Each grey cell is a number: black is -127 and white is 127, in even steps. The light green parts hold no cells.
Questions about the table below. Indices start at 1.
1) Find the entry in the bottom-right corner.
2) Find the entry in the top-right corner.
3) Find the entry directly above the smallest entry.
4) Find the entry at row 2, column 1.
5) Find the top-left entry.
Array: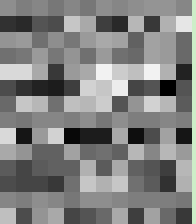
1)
-71
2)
6
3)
49
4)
-78
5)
14

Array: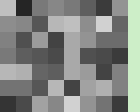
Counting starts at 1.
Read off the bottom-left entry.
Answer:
-75
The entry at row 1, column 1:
63
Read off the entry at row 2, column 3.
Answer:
-41
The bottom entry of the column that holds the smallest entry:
-53
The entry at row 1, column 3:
-6
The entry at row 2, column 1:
13
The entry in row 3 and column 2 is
-47
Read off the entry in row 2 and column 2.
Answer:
7
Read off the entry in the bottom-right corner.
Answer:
-68

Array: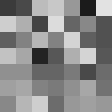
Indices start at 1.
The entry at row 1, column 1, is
-68
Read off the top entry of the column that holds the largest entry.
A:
98
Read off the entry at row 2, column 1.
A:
78
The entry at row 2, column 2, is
47
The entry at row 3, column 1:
-32
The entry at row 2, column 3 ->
-60
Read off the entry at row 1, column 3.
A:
60
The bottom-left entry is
8
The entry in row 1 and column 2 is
-54
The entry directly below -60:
54
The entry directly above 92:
72

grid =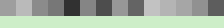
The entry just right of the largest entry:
52
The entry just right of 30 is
58

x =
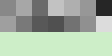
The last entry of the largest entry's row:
92
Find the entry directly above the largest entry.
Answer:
-89
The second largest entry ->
66
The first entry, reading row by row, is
8
